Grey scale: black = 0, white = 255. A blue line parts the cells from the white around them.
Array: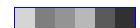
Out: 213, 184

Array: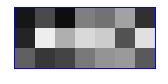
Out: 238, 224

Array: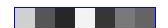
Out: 243, 208

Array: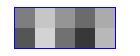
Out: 211, 198

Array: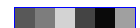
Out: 211, 160

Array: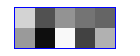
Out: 249, 211
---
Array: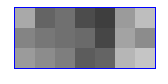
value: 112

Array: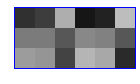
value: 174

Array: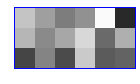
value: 125

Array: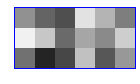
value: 79

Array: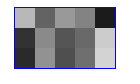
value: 153

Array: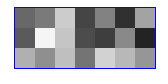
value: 204

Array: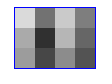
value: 202
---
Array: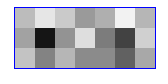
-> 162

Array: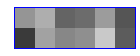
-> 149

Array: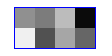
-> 144

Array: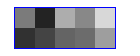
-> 123

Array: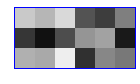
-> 54

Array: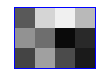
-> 146

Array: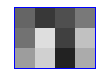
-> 114
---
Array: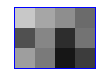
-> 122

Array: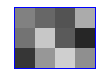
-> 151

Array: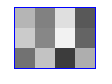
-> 195

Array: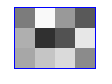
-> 197

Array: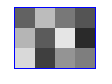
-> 63

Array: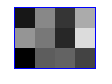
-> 93

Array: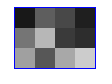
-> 87

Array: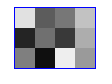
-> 15
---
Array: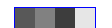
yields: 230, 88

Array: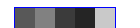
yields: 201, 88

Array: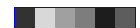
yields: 93, 50

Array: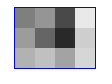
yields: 233, 178

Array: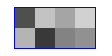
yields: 209, 180

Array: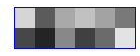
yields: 121, 71
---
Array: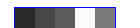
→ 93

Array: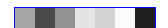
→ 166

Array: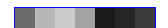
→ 107

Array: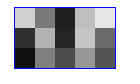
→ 121

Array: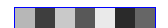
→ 102

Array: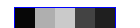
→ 67

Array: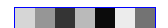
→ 150

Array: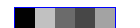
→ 107
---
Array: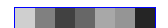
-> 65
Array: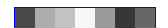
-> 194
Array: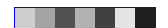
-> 80
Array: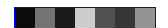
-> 26
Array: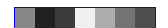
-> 59
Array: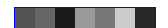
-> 27
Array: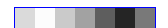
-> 202
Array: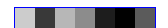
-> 183
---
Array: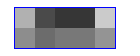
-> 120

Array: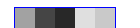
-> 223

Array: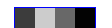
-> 104

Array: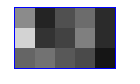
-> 74

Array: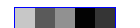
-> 3

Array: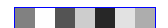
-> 226

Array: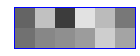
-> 206

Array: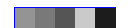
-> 202
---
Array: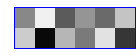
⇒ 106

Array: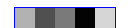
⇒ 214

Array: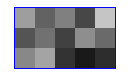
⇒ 197

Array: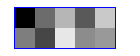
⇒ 201

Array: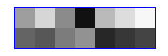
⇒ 186

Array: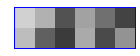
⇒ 112

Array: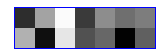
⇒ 141
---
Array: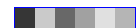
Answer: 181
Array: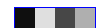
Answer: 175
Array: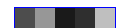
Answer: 191
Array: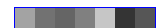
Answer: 86
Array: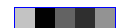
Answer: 147
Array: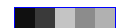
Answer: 177
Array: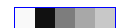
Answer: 200
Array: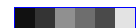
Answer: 227
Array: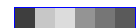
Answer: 90
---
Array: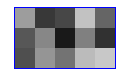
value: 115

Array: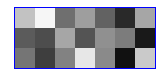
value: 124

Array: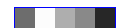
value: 137

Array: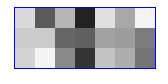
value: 168

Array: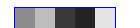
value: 141

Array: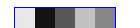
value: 135
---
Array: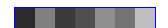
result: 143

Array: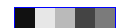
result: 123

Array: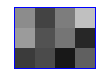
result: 155

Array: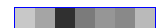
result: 150

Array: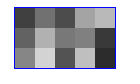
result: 185

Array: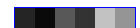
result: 194
